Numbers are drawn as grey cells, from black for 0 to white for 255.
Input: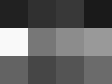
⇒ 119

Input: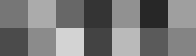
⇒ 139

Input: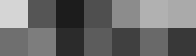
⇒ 125

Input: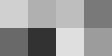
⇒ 50

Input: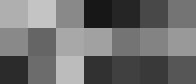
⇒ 101

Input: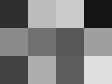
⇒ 112

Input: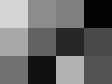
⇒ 98

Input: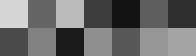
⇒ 129

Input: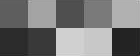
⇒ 57

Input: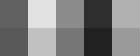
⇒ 193
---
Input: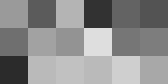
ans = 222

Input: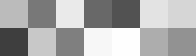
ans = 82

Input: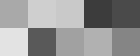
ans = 201

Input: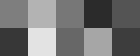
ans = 119

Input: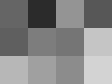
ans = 125

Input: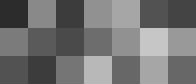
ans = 145

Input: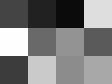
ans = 105

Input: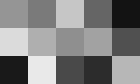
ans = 143
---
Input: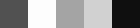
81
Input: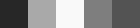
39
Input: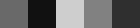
105
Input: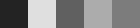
35
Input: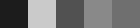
28
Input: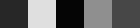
39
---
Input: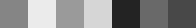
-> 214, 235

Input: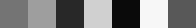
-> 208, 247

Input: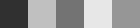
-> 115, 231

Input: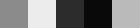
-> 44, 236

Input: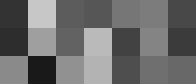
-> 186, 199

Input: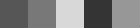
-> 216, 216

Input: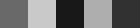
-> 24, 201

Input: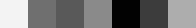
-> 138, 243

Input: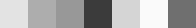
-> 59, 250
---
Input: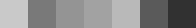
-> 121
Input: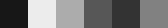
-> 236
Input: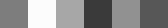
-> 252
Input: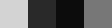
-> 41
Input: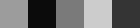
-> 11
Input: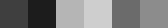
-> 28
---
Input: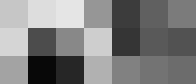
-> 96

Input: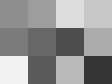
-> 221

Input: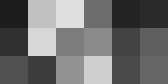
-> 36

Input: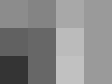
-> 168

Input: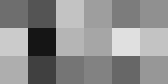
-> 124

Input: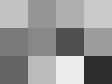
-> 175
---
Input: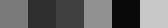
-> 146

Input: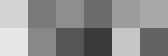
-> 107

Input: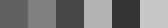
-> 179

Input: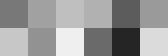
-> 177

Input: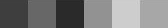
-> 146

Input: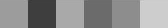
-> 107

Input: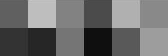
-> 75

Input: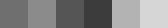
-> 60

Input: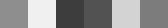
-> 82
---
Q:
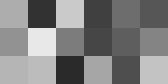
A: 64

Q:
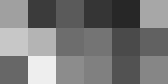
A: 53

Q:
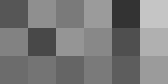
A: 155

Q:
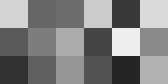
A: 203

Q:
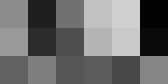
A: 193

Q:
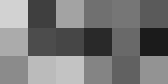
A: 112

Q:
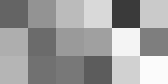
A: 217

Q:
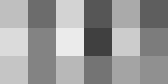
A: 86

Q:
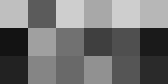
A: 168
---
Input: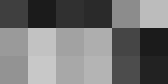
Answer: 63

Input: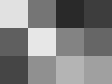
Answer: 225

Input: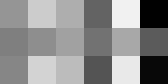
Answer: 149

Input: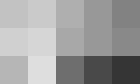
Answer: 194

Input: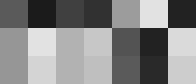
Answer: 90

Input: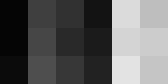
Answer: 5

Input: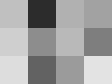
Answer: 192
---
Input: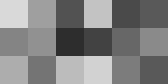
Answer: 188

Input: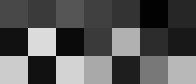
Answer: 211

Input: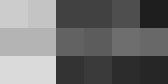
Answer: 51

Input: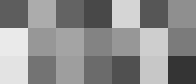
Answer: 158

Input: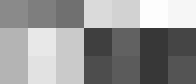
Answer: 202

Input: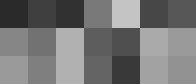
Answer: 177

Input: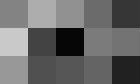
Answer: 86

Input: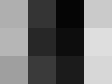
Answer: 27

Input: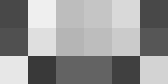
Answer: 99

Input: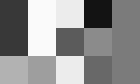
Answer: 236
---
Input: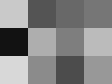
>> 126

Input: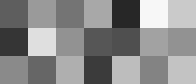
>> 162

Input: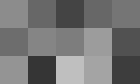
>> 156

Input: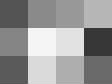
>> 226

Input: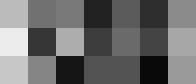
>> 68

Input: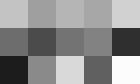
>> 130

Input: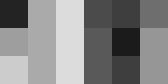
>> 27
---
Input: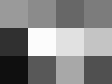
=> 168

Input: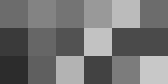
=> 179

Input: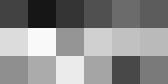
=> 235

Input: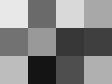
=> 78

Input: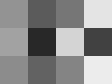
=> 132

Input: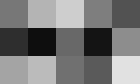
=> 112
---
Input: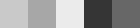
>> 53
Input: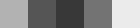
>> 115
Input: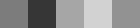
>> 210
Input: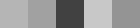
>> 200
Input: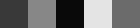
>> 228
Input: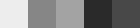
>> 42
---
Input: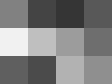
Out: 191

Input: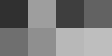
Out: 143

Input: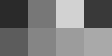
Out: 133

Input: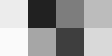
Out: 166

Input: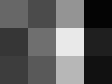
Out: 111

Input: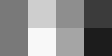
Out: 248

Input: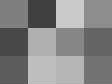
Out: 175

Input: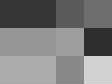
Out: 149

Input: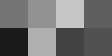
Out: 176
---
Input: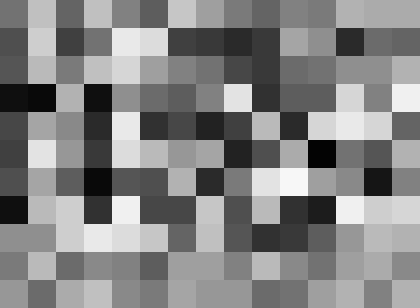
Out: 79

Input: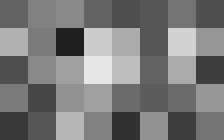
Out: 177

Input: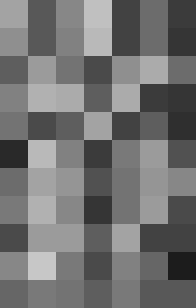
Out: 143

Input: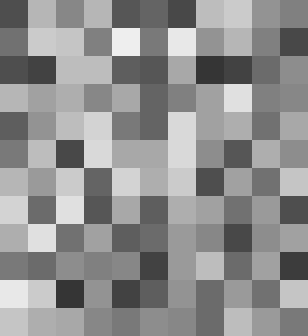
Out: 113

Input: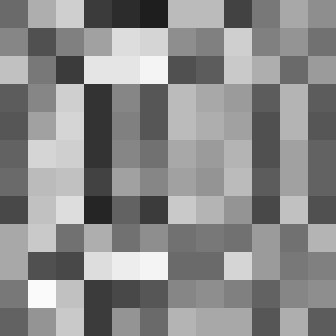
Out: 134
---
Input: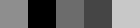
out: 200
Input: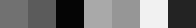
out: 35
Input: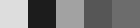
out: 108
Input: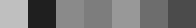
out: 75
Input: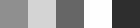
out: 46
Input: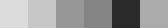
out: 171
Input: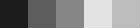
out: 189
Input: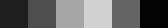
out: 3
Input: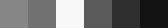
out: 19
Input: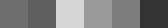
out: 51
